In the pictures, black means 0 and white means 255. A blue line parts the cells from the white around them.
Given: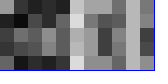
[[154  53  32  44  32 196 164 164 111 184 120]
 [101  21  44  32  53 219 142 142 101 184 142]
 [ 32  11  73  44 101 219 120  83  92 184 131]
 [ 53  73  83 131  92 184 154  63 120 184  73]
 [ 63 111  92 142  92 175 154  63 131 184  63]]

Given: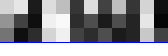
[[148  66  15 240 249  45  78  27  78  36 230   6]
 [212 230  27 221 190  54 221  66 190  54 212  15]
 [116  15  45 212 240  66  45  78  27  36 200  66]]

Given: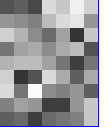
[[ 95 106  62 106 117 128 199]
 [ 83  95  72 218 199 241 208]
 [208  52  83 218 170  95 170]
 [150 140 128 188 218 229 150]
 [208 179 140 106 161  52 199]
 [128 161 150  62  62 150 199]
 [117 161 170 140 170 188  83]
 [179 188 188 161 117  62 117]
 [218 117 251 140 128 150  95]]

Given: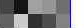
[[ 98 203  48  78 130]
 [ 69  19 161 149 110]]

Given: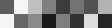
[[245 103 138  26 127  50 221  38]
 [ 93 245 191 127  59 115  81 179]]

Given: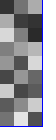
[[216 127  42]
 [172  61  51]
 [115 228  80]
 [204  71  91]
 [ 71 150 103]
 [ 51 115 172]
 [127 161 183]
 [ 91 139 204]
 [150  80 216]]

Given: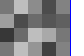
[[158  76 107  86  96]
 [119 190 140  76 130]
 [119 190 149  65 130]
 [ 55 107 190 169 119]]
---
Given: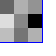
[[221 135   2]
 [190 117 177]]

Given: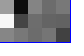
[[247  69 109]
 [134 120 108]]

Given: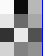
[[229 106 168]
 [ 50 233  81]]

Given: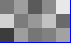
[[210 124 152]
 [ 60 158 118]]

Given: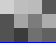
[[ 82 165 124]
 [ 82  59 112]]

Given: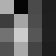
[[ 61 165  77]
 [114 204  86]]

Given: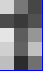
[[ 75  58  81]
 [229  93 150]]

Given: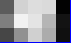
[[127 242 228]
 [ 70 145 208]]

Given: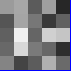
[[ 85 165 119]
 [ 96 240 101]]
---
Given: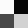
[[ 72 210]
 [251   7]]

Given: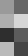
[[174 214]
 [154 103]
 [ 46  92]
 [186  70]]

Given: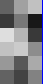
[[193 203 141]
 [222 181  57]
 [ 98 161 193]
 [ 57 120  24]
 [152  88 170]
 [ 98  67 130]]

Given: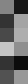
[[ 73 174]
 [ 51 164]
 [ 82 153]
 [197 143]
 [133  23]
 [ 51  12]]

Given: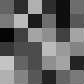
[[121 187  26 109  15  88]
 [176 132  88  35 100 121]
 [196 100  76 143 164  35]
 [ 55  76  76 187 154 132]
 [  4  64 164 143  64 164]
 [100  45 176  45  15 109]]

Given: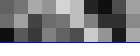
[[108 160  67 108 117 190 128  48  48 137]
 [ 98 117 169 148 212 190  36  15  77 160]
 [ 15  89  57 128  98  77 202 148  26 169]]

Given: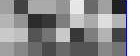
[[201 192  84 116 201  55 126 180  66]
 [180 148  43  55 126 201 170 222 180]
 [160 136 105  75 105  84  84 136 116]
 [160  66 170 170 148 231 105 160  32]]
